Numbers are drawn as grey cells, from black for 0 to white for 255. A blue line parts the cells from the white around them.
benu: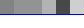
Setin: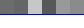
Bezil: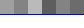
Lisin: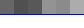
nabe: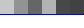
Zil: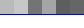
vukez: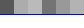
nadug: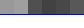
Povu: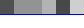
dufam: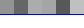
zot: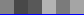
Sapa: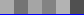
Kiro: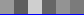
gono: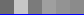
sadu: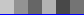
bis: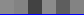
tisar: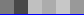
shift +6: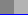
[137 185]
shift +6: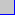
[205]

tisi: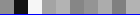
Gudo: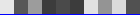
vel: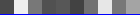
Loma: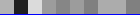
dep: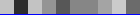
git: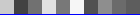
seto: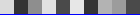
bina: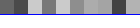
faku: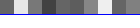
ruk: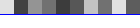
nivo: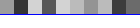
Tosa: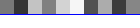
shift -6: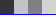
[ 46 189 122 205]
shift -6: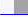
[240 158]
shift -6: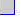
[197]
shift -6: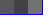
[ 81  60 107]
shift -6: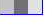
[189 107 219]
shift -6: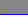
[128 128]

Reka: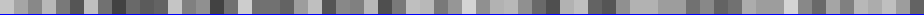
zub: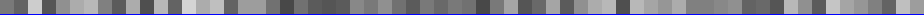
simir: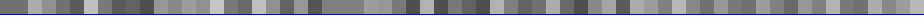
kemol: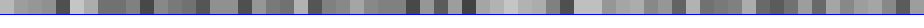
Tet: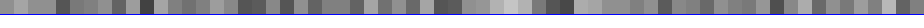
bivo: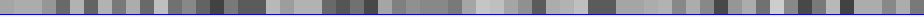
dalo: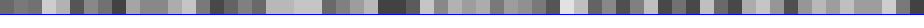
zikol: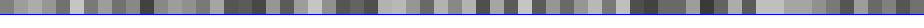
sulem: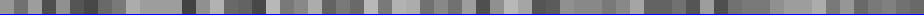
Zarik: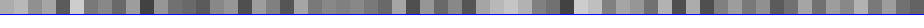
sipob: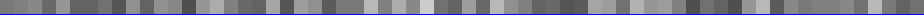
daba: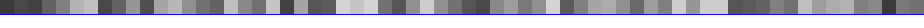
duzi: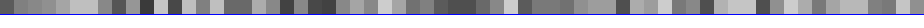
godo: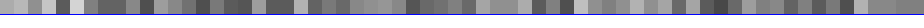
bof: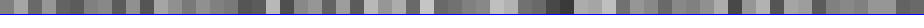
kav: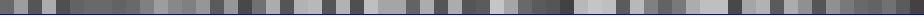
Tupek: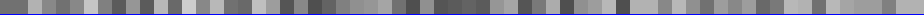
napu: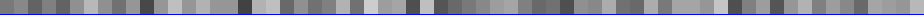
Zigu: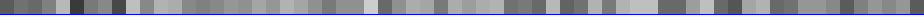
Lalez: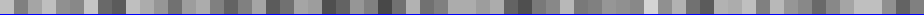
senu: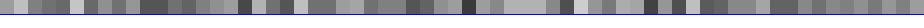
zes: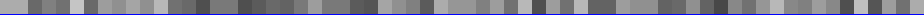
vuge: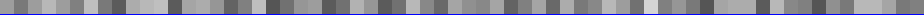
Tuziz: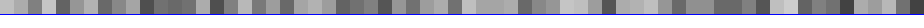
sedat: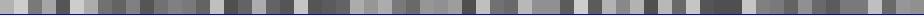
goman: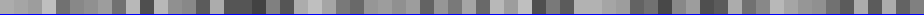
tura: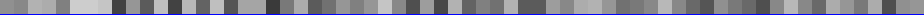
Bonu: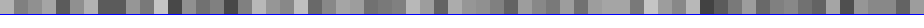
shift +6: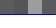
[ 97  91 163  97]
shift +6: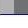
[184 119]
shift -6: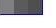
[122  85  73]
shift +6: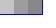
[203 163 142]

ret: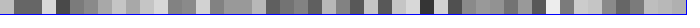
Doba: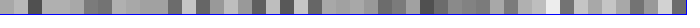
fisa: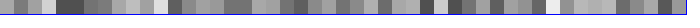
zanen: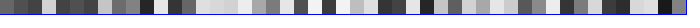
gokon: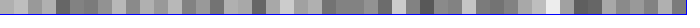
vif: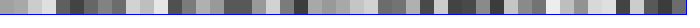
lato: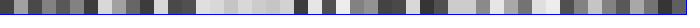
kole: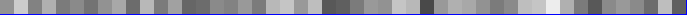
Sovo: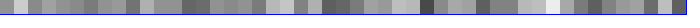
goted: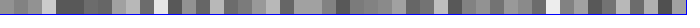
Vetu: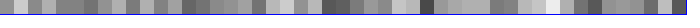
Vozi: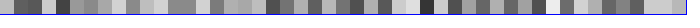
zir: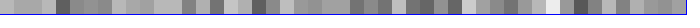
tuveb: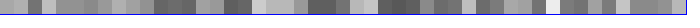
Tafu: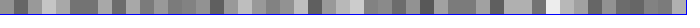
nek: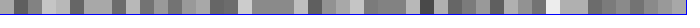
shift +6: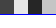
[ 73 236  44 203]
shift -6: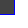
[61]

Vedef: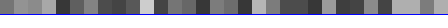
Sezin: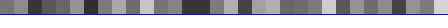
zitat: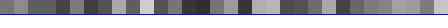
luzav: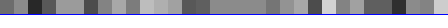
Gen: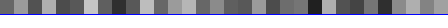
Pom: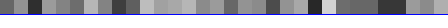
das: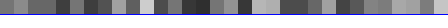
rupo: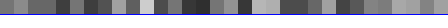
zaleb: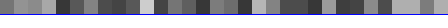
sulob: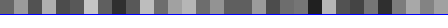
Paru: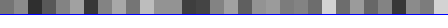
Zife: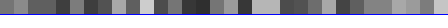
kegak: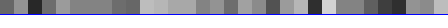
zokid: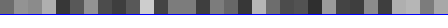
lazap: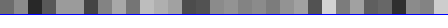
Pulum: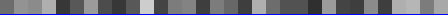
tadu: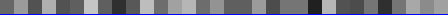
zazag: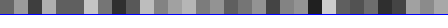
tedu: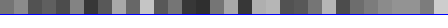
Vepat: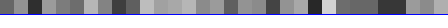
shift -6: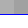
[169 155]
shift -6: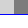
[205 118]
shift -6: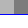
[176 118]

